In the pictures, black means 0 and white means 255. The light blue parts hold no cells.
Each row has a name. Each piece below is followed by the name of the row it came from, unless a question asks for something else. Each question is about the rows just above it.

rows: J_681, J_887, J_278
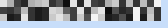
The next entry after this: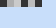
[188]
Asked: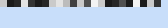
J_278
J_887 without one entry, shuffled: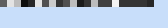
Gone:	[214]
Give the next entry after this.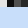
[52]
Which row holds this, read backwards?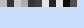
J_681
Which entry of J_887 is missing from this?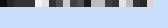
[94]
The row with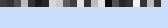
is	J_887

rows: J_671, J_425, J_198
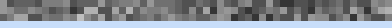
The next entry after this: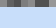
[81]
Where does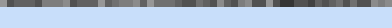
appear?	J_671
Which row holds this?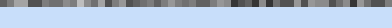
J_198
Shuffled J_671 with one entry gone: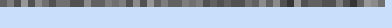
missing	[65]
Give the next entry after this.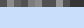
[81]

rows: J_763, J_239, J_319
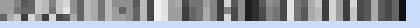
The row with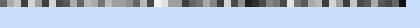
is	J_319
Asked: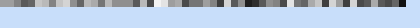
J_763

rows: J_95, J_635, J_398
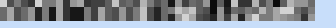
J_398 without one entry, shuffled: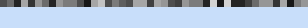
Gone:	[135]
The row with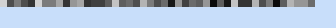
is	J_95

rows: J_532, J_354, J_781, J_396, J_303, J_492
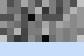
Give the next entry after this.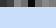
[137]
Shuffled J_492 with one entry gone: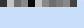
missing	[97]
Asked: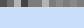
J_303
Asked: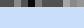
J_781

